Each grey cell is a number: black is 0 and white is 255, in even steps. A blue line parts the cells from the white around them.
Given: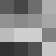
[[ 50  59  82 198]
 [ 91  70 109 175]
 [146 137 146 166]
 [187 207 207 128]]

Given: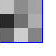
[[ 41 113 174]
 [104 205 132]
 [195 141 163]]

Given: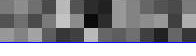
[[ 83 111  74 122 196 141  11  44 152 131 141 152  64 174]
 [122 141 111  74 185  83  44  33 152 131 102  83  74 122]
 [152 131 163  93  54  64 185 102  93 111  64  33 102  54]]

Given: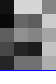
[[  8 103  93 204]
 [ 18 214 214 132]
 [ 37 113 113 174]
 [ 71  37  28 194]
 [ 93 144 132 165]]

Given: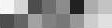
[[ 77 101 162 130 120 152 204 224]
 [245 213  77 110 140  33 173 195]]

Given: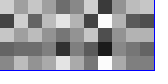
[[ 68 207 100 188 228 179  68 252 179  90  78]
 [100 109 109 127  49 127  90  27 136 118 100]
 [136 188 147 170 228 170 118 252 170 127 127]
 [198 159 188 147 118 147 198  78 147 179 179]
 [207 159 198 159 109 136 207  58 147 188 198]]

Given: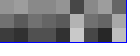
[[ 60  49  80  80  49 201  71  39 189]
 [113  90 113 101  90 179 113 101 168]
 [148 157 137 137 148  71 137 157 101]]

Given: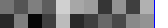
[[ 41 127   7  63 188  41  63 104  73 137 147]
 [116  84 127  93 208 167 157  53 147  63 177]]

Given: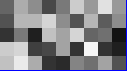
[[ 51 121  31 193 163 213 101 112  19]
 [ 82 182 182 213 141  82 182  92 141]
 [101 172 141  72 121 204 153 225 153]
 [193 234 172  51  42 132 112 163  82]
 [204 213  63  72 163  51 246  51  31]]
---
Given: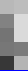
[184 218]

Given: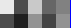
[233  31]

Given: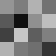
[149  16  94  52]

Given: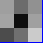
[159  14 203]

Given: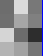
[109 166  45]

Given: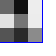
[104 117 139]

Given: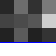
[39 75 33]
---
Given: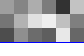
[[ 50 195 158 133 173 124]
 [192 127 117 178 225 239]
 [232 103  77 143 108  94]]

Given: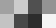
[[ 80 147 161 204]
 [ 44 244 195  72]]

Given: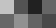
[[ 33 102 195  83]
 [ 99  73 103 145]]

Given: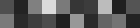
[[ 32  84  79  35 128 219 122  54  60 188]
 [116  35 122  42  61  76  32 152  42 100]]

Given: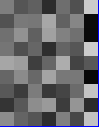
[[ 80 203 126  85  96  44 110]
 [134  11  82 121 119 167  97]
 [112  10 112 146  96 161 129]
 [ 86 204 117  79 102  46 100]
 [ 67  88 166 157  62 102 173]
 [120   8 102 139 104 164 120]
 [107 196  88  60 124  56  69]
 [149  43  52  88 141 154  60]
 [ 71 194 141 100  85  46 128]]

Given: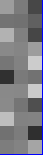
[[123  71 157]
 [113  96 115]
 [128  70 178]
 [133 157 137]
 [130 204 118]
 [122 114  48]
 [136 203 137]
 [117  79 138]
 [130 131 190]
 [124  47 113]
 [131 165 125]]
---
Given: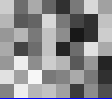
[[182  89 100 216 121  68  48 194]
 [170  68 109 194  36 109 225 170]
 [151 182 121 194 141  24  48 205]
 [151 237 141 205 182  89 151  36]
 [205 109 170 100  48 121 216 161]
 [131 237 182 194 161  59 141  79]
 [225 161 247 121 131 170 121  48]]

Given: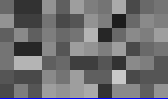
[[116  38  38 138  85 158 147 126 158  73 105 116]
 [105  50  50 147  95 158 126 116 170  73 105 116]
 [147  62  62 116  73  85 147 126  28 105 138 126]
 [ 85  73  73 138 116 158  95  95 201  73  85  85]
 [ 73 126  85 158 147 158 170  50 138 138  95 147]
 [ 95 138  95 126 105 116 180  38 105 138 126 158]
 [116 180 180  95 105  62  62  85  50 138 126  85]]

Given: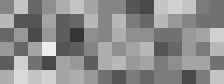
[[103 152  73 152  94  53 142 133 174 142 142 114 114 152 164 208]
 [184  85  85 164  94 103 184 133 184 123 103 184 152 133 114 114]
 [133 196 103 142 174 196 164 133 133  85  73 196 208 196 123 114]
 [ 94 208 114  73 164 152  94 174 184 152 164 123 142 164 164 114]
 [152 103 164 237  85  94 133 174 142 164 184  85 103 152 123 184]
 [174 217 196 208 164 174 152 114  85 123 103 123 123  73 123 196]]

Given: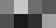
[[ 78  25  47 163]
 [131 198 110  89]]

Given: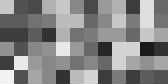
[[199  82  73 177 199 135  73 154 177  61 222 104]
 [ 61  61  92  50 177 114 123 154 154 104 199 166]
 [ 92  92 114 123 187 187 104 135 199 123 222 114]
 [145  82 135 145 233 154 104  38 211 211  26  50]
 [ 61 233 154 135 145 114 135 104 211 166 145 166]
 [242  82 166 135  50 187 211  61 123  61  92  82]]

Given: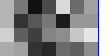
[[180 119  17  74 218 107 161]
 [171 161  51  39 107  95 141]
 [208  95  63 131 141 199 230]
 [180  51  86 119  27 151 151]]
